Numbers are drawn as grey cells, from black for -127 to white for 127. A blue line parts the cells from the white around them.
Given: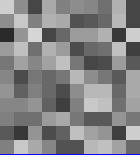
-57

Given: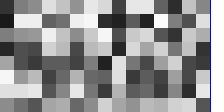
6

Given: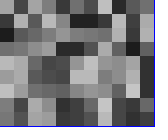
-15

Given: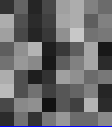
-20

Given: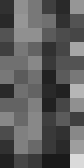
22
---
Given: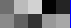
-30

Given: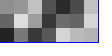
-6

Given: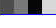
-6

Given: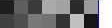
-48

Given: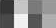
112

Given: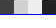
80

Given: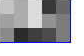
-84

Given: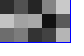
-3

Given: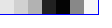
81
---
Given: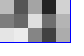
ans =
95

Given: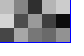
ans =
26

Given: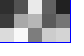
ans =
54

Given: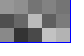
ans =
59

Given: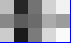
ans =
-20

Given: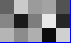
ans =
-2

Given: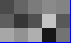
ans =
-46

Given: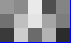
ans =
100
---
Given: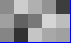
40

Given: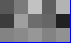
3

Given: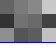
-34

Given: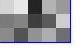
45

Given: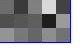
14

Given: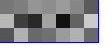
49
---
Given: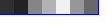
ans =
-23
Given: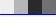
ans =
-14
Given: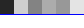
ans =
100
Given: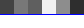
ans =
-81
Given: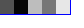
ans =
103
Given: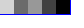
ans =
-126
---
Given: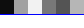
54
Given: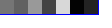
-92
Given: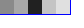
96
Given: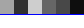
-113
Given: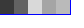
58
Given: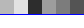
-43
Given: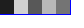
-11
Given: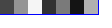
48
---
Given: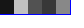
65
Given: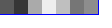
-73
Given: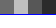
63
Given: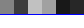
-67
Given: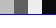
-31
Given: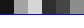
35
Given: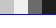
112
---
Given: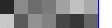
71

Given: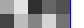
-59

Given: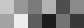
35

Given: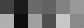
48

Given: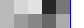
57

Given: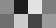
-17

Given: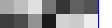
-66

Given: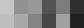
62
